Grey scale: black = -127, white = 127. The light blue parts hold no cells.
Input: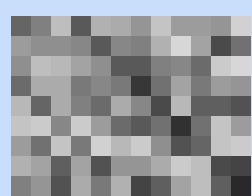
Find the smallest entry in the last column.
-86
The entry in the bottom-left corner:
0
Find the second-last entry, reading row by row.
-32
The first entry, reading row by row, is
-26
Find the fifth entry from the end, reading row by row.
-32
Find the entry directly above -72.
-38
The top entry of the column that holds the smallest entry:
81
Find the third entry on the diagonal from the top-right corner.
-20
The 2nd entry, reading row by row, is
0
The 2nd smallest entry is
-78
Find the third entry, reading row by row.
62
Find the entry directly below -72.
7
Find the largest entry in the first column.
68
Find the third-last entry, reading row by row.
62
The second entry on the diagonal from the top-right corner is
-53
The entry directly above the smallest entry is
-59
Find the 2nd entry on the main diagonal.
15
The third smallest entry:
-72

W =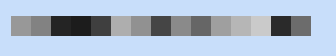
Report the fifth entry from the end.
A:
31
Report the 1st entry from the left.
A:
24
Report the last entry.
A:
-19
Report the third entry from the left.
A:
-91

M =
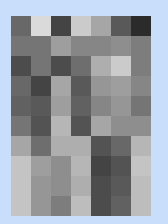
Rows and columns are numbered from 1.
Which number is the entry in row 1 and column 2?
90
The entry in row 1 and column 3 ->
-59
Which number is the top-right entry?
-84
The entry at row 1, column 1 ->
-23
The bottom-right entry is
61
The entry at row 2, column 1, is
-10
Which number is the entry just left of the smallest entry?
-38
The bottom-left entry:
68
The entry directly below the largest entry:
-10
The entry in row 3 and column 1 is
-51

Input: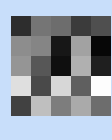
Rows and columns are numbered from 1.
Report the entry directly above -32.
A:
48
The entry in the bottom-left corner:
-62
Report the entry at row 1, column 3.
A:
-18
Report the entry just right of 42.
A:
-18
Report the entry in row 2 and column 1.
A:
13
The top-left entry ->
-82
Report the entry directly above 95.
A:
21

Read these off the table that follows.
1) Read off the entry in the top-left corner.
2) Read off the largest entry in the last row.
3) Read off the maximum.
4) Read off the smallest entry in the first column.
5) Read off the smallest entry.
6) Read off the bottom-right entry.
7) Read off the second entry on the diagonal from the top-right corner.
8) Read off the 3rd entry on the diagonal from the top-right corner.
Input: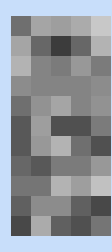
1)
-16
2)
43
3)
72
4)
-55
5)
-67
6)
-10
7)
-24
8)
-4
